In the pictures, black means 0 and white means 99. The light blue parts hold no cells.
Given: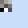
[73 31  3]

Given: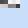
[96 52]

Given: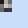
[41 78 40]

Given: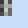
[31 68 22]

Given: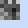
[78 35 31 61 65]

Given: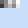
[99 54]

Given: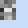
[52 46 90 47]
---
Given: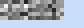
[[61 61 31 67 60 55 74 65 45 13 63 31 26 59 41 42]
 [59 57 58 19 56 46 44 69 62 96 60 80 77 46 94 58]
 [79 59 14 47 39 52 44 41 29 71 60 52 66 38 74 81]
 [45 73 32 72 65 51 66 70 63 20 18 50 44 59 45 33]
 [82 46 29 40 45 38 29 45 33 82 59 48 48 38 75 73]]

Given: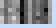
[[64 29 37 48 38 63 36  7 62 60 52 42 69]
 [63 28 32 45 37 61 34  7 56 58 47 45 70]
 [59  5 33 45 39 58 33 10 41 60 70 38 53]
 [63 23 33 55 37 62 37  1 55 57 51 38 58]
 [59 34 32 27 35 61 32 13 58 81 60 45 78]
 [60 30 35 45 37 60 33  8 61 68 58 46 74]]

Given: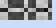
[[30 71 78 80 24 29 84 27 27 30 23 70 80]
 [22 79 74 74 21 27 75 24 21 25 29 77 74]
 [70  7 22 16 66 73 20 72 82 78 71 13 16]
 [26 80 77 78 23 26 79 23 27 27 25 76 75]
 [33 73 68 71 31 27 78 27 28 26 30 73 71]]

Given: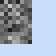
[[44 40 58 14 38 23 66 14]
 [49 36 32 63 49 77 39 50]
 [22 31 47 40 62 24 49 37]
 [33 38 26 71 53 61 20 66]
 [29 53 59 37 45 23 39 33]
 [38 52 41 65 46 54 23 54]
 [61 42 33 29 19 49 44 39]
 [39 51 43 26 27 10 31 42]
 [32 49 56 51 53 44 41 36]
 [42 32 38 61 56 76 46 45]
 [18 42 49 62 66 40 34 47]]

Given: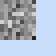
[[28 64 53 62 44 62 50 44 57]
 [75 49 56 47 25 67 49 64 58]
 [50 51 64 61 55 37 56 64 60]
 [81 64 51 83 78 77 37 65 52]
 [57 54 60 49 53 39 43 64 52]
 [48 57 52 30 72 53 83 64 81]
 [62 70 54 60 47 40 80 49 39]
 [72 63 53 46 66 63 34 54 38]
 [78 50 55 42 23 66 42 66 55]
 [13 64 56 67 39 66 50 36 57]]

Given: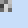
[[75 41 59]
 [69 83 24]
 [41 81 41]]

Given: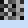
[[17 64 37 28 80  6]
 [71 63  2 60 16 29]
 [18 65 36 27 80  7]
 [58 51  5 72 22 41]
 [ 4 64 41 32 66  7]]

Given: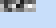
[[44 33 43 12 65 41 33 21 44]
 [78 97 80 27  9 88 60 23 76]
 [65 61 66 43 47 61 26 43 69]]
